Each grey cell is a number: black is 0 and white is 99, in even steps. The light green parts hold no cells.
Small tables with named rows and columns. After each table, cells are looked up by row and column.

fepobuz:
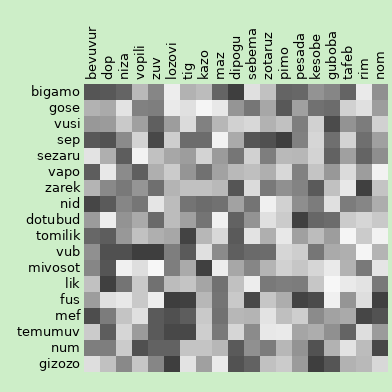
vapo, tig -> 58
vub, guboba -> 66
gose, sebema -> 46
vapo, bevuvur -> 36
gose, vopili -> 50
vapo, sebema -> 74
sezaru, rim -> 39
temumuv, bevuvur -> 79
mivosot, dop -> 33
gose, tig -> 87
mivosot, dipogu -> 65
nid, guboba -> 87
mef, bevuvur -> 30
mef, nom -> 32
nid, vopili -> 46
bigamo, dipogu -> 24

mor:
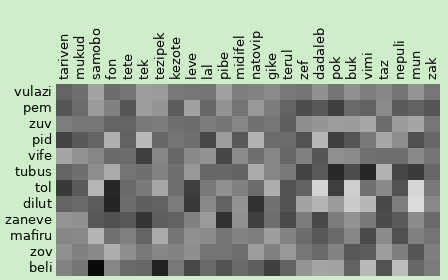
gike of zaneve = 43
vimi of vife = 44
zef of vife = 50
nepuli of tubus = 27
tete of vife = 42
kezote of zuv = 43
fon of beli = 52
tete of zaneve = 34
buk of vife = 54
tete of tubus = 45
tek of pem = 61
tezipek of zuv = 48
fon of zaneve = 31

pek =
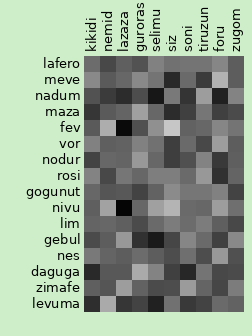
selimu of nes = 36
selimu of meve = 45
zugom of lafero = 36
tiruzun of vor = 28
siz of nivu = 70
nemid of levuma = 66
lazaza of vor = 38
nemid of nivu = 63
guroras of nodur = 59
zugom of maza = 29
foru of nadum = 13
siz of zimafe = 30
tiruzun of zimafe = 39

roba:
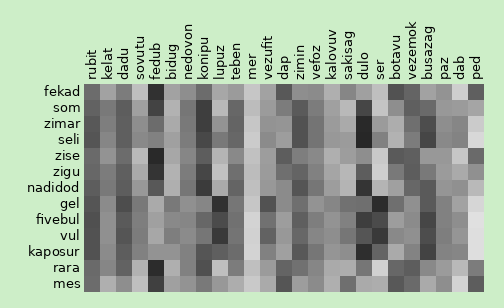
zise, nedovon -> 52
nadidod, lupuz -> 66
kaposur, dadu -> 36
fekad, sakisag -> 52
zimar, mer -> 77
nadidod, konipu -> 23
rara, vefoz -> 52
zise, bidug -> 65
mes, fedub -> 25
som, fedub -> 26
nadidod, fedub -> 34
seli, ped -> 84
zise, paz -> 59

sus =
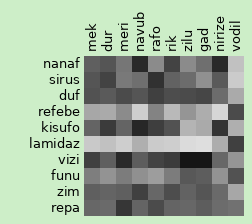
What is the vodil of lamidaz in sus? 25
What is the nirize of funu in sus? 57
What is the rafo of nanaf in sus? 54
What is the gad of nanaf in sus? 43
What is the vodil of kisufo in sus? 68
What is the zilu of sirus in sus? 42
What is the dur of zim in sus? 39
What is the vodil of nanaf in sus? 75
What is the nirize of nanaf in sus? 16
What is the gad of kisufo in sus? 66
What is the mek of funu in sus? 49
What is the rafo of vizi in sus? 26
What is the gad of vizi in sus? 8
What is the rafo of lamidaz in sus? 79
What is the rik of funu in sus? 48
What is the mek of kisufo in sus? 39

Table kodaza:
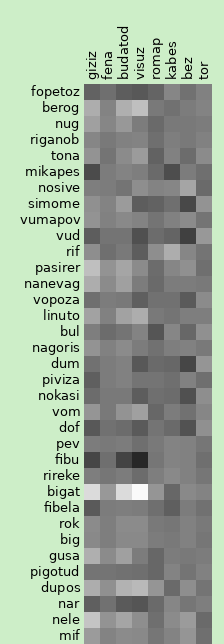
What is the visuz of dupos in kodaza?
72
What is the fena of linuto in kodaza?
50
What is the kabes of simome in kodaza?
43
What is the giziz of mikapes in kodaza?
29
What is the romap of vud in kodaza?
42
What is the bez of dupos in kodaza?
55
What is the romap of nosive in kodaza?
51
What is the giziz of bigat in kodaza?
85
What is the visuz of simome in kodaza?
36
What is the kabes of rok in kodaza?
46
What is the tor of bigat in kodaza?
51
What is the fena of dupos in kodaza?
56
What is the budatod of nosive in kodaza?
45
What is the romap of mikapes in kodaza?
41
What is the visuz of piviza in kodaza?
45
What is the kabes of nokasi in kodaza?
42
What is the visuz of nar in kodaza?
33
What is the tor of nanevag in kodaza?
47
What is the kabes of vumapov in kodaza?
50

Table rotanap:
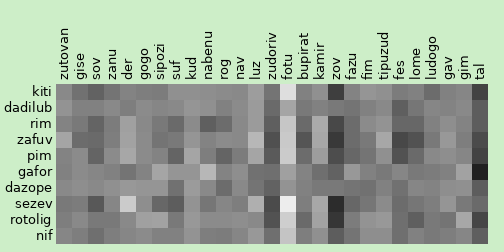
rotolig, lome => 37
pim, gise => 54
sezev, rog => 52
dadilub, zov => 47
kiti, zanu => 45
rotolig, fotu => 80
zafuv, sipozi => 45
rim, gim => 51
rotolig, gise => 53
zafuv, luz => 71
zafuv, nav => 53
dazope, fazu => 45
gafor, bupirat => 51
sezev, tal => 41
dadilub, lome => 46
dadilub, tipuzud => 53
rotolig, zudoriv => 32

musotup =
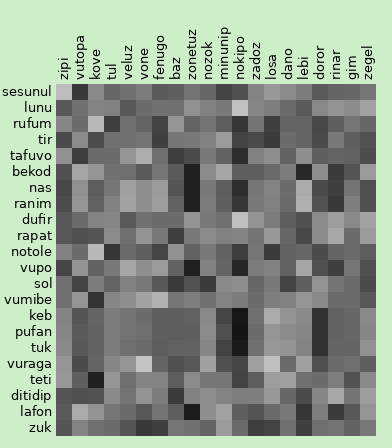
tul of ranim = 50
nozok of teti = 46
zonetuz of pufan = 37
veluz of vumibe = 55
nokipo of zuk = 41
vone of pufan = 43
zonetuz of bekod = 13
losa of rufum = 25
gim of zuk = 38
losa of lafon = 41
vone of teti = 51
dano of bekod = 48
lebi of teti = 44
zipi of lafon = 35
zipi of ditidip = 33
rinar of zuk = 45
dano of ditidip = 40
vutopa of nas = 56

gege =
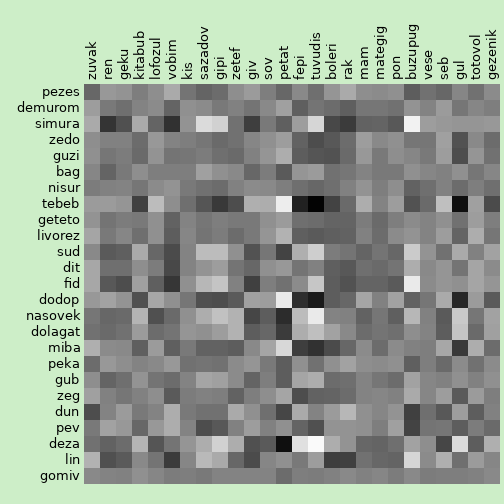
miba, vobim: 37
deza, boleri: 67
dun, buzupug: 25
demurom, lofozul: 54
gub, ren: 39
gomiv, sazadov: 47
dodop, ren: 63
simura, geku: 31
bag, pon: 47
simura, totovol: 58
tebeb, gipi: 22
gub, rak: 43

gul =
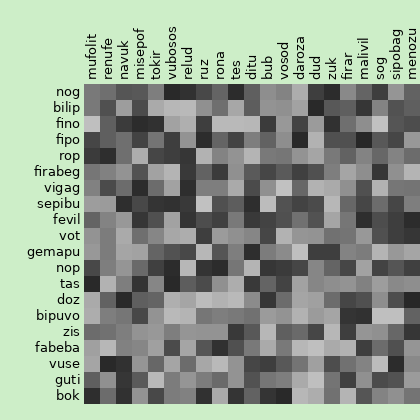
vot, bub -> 27
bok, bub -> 20
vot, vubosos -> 65
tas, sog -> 61
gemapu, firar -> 51
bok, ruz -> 19
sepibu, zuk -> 71
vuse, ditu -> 27
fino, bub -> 23

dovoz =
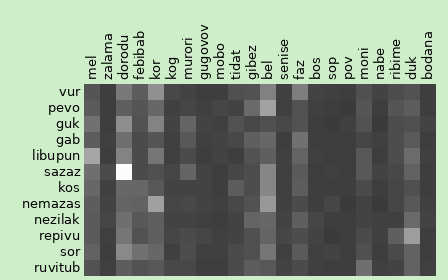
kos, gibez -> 30
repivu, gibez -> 31
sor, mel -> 38
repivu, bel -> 39
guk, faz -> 32
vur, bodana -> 24
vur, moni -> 31
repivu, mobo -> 25
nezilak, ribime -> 25
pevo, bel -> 63
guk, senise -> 28
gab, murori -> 34
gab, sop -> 24
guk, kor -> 51
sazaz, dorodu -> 98
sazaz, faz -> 35
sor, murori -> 30
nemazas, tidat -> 28
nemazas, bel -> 59
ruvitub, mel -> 32

